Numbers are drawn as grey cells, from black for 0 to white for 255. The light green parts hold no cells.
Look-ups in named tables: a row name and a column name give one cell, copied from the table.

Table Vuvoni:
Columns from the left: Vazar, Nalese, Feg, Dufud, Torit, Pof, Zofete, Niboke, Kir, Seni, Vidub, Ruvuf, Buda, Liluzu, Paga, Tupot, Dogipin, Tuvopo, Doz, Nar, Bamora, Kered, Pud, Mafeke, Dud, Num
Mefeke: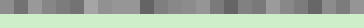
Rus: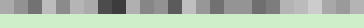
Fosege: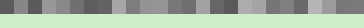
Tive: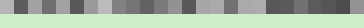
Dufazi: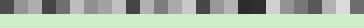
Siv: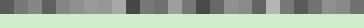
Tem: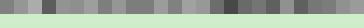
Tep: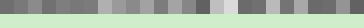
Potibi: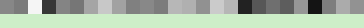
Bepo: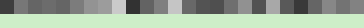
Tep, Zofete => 123
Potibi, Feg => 245
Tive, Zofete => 154
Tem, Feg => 172
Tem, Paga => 152
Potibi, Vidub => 136
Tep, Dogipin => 218
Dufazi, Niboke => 162
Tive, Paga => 166
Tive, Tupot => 170
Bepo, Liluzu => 104
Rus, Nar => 125

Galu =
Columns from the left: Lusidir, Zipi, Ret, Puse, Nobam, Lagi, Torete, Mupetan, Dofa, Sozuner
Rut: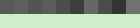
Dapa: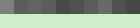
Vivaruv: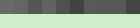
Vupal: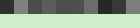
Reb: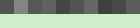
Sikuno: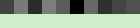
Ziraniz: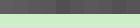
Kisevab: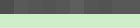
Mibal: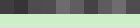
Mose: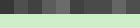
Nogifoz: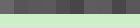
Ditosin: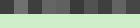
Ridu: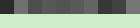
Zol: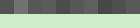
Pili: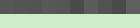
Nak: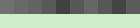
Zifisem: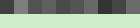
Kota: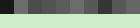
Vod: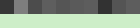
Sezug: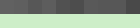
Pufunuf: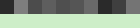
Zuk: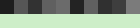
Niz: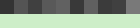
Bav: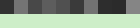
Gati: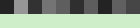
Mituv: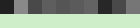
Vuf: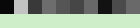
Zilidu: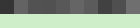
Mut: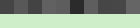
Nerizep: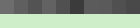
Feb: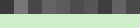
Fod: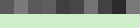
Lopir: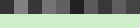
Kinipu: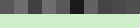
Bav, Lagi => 58
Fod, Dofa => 43
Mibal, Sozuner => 77
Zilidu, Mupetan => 65
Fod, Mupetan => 66
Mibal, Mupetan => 92
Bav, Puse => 93
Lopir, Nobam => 96
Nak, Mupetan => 87
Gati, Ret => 50
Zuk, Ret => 50
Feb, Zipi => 118

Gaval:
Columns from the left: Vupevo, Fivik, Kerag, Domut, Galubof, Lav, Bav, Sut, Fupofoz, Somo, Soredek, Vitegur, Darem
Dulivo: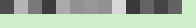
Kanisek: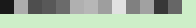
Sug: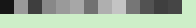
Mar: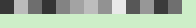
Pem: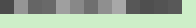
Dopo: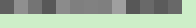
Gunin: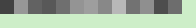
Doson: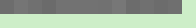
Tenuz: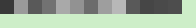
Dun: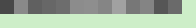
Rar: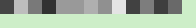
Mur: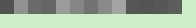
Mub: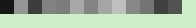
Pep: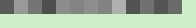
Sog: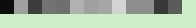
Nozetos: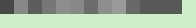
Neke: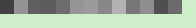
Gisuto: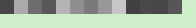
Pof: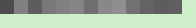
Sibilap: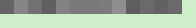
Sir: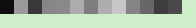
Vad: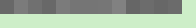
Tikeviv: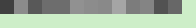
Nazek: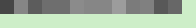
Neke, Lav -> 149
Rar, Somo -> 65
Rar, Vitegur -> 62
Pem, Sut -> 143
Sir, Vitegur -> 61
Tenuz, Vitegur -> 74

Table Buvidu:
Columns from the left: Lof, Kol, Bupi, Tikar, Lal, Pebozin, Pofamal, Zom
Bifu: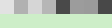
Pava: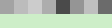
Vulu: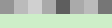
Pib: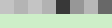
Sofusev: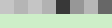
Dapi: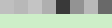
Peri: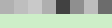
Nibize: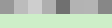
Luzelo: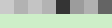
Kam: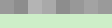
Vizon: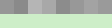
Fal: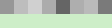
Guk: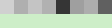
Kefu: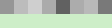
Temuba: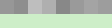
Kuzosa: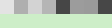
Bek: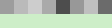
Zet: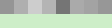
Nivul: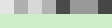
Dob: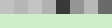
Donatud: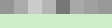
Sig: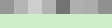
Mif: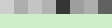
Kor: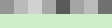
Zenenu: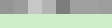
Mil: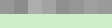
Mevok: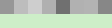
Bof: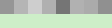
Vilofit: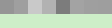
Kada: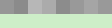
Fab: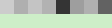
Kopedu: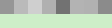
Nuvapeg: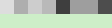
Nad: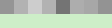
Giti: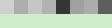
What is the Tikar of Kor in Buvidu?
168
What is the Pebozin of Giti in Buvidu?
160
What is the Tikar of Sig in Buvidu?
178
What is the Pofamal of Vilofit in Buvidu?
159
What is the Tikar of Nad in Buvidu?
178
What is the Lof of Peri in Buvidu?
177
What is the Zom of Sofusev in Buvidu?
103
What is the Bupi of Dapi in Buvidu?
196
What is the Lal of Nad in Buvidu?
116
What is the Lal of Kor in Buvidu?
90
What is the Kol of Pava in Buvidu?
188
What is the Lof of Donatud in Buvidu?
149
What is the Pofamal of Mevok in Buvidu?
179

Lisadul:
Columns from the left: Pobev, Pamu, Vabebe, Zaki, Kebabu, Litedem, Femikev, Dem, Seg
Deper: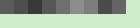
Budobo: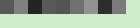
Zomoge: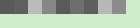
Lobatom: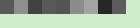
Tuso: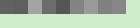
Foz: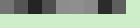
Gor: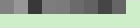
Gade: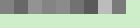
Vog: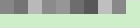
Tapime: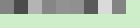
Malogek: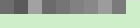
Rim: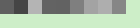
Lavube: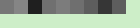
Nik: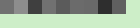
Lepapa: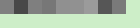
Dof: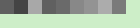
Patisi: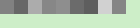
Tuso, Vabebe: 164
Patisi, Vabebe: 172
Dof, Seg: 122
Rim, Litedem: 127
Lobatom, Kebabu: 84
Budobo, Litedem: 113
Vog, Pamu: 116
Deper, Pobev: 92
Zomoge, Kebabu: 90
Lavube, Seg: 93
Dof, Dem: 172
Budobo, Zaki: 89
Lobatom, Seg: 92
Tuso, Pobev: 97
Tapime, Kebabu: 146
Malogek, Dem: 156
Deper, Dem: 75
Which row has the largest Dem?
Tapime

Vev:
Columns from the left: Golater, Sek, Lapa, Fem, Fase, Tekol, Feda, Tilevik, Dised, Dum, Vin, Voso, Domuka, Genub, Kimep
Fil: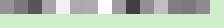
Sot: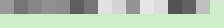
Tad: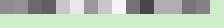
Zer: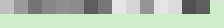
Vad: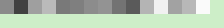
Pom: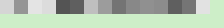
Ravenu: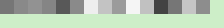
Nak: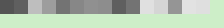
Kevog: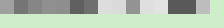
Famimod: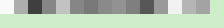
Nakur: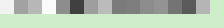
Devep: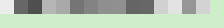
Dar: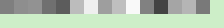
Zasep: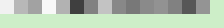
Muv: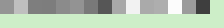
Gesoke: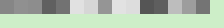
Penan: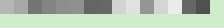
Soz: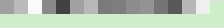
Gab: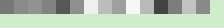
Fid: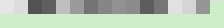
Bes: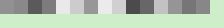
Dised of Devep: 144
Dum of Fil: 63
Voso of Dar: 67
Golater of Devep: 236
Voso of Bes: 194
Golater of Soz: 160
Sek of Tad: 146
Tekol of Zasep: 63
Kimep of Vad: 250
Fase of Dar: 92
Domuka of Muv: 252
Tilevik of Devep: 143
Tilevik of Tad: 200
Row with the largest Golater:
Famimod

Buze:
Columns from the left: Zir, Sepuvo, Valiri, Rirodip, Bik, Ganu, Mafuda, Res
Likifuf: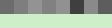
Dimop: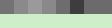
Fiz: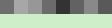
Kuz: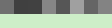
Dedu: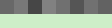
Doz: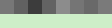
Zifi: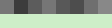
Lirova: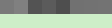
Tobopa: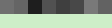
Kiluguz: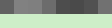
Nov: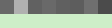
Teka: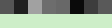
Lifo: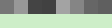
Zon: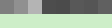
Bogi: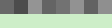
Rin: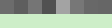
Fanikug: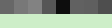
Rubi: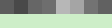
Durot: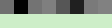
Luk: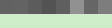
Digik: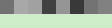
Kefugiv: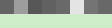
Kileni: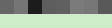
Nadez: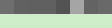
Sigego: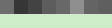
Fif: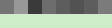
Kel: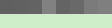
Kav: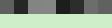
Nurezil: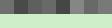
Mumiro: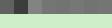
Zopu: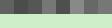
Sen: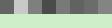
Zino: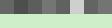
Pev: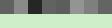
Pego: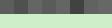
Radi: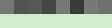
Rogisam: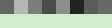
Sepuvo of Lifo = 152
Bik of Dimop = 109
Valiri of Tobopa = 30
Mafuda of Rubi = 115
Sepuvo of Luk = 99
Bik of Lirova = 78
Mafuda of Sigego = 100
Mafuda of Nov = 111
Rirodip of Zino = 117
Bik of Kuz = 86

